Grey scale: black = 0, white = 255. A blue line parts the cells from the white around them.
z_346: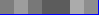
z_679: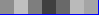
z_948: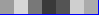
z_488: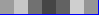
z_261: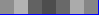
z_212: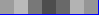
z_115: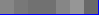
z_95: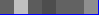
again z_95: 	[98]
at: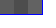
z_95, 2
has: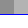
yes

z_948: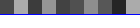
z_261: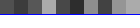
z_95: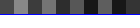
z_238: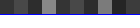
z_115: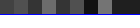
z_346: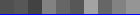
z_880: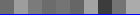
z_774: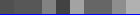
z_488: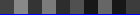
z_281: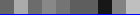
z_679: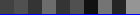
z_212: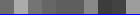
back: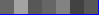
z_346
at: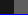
z_95, 6
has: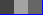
yes
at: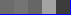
z_880, 3
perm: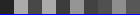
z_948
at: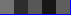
z_95, 3

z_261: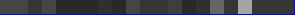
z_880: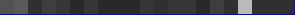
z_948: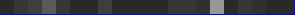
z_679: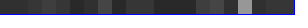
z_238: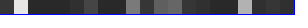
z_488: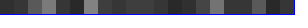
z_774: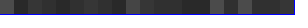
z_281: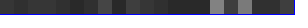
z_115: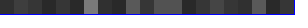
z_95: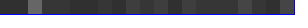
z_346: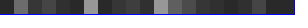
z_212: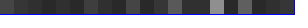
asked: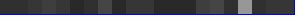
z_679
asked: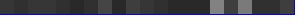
z_281

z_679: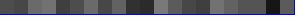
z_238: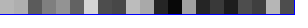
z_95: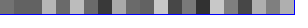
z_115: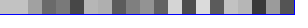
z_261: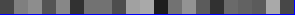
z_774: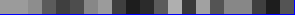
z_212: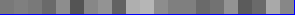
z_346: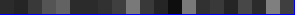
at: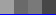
z_115, 2
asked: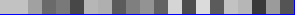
z_115

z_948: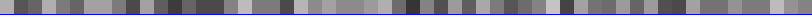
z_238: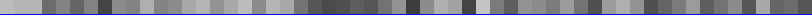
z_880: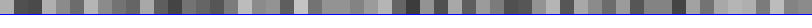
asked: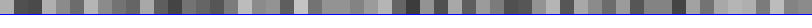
z_880
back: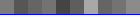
z_880
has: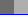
no
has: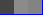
yes
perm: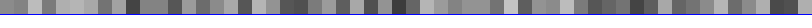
z_880

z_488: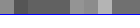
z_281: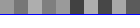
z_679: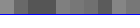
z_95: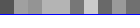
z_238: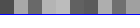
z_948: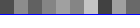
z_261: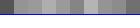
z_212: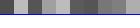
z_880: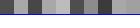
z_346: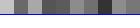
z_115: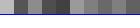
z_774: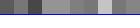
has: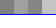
no
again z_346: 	[140]
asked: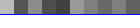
z_115
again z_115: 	[127]

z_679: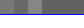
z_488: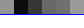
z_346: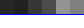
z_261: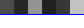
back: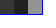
z_261
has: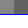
yes
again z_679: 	[98]
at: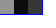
z_488, 0
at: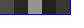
z_261, 0

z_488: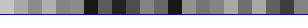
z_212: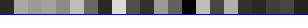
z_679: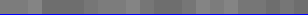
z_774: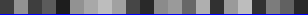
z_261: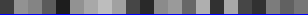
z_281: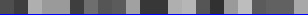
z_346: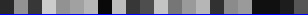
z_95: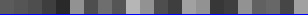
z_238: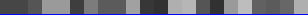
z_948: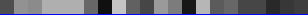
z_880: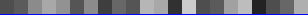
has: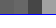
yes
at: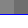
z_679, 2
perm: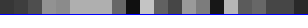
z_948
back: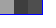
z_95
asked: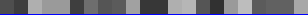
z_281

